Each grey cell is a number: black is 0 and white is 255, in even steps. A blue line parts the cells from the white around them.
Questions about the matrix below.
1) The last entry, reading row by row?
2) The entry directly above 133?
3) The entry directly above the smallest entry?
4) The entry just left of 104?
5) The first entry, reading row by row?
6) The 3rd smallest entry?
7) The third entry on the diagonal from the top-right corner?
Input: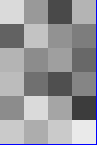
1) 234
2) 104
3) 133
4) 159
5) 218
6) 79
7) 140

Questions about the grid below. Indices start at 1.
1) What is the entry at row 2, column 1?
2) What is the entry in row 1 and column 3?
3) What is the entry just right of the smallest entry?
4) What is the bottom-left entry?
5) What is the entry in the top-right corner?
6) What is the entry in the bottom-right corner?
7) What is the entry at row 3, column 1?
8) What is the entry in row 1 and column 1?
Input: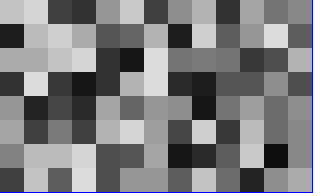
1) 29
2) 64
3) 136
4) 64
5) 136
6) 171
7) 171
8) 195

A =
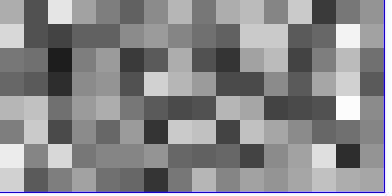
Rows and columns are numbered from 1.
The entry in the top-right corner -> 148
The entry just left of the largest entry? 81
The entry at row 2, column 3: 67
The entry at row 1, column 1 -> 173
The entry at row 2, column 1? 215
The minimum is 30
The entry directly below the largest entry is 112
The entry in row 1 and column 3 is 230
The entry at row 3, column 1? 119
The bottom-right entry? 167
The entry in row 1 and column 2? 81
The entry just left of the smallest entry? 112
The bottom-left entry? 209
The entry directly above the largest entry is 209

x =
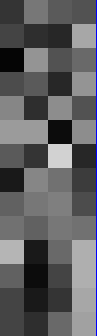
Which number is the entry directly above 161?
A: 167
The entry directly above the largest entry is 12
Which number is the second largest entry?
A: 181
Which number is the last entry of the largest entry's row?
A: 39
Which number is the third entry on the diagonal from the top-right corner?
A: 148
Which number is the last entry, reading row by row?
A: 161
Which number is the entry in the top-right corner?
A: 82
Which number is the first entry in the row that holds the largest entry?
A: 90
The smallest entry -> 5
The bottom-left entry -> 68
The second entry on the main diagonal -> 46
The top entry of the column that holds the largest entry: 90
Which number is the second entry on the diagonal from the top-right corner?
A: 39
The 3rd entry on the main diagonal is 82
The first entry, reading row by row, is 52
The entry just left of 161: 105
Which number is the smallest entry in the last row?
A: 46

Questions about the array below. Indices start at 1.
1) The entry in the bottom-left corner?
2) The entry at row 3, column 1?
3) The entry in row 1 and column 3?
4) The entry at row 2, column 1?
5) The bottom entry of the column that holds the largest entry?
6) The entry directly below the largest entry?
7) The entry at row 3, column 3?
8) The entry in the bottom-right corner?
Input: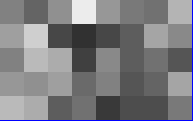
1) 186
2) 129
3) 144
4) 159
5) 113
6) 49
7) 172
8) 121

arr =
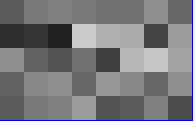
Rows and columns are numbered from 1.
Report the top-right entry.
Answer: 104
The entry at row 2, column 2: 54
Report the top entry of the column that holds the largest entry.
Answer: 120
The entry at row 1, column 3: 127
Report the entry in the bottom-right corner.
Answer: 75
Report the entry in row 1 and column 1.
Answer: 91
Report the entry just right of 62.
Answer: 183
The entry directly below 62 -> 150
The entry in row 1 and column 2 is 120
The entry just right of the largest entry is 176
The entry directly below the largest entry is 112
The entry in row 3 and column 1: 142

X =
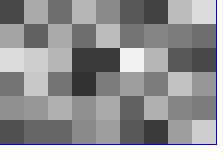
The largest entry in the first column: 220
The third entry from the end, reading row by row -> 58
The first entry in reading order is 73
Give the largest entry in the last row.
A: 205
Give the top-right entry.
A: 220
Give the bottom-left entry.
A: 80
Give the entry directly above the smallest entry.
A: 58
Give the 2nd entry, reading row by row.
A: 169
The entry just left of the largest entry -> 58
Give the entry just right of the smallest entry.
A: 124
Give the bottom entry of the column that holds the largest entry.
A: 88
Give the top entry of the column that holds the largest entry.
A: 88
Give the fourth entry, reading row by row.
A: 181
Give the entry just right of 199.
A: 117
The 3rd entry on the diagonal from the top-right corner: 181
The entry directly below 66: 132

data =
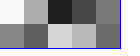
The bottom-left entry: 134
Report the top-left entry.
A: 248

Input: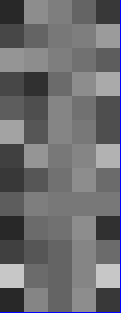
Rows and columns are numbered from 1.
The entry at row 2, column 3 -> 120
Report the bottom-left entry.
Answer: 40
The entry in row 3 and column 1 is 149
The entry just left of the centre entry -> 149
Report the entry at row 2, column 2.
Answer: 100
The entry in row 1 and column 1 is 40
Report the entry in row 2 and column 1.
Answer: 71
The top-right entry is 56
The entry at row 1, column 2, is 141
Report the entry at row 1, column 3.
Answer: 126
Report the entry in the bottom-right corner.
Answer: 56
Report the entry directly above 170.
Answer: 93
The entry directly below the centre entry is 113
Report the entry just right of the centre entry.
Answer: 133
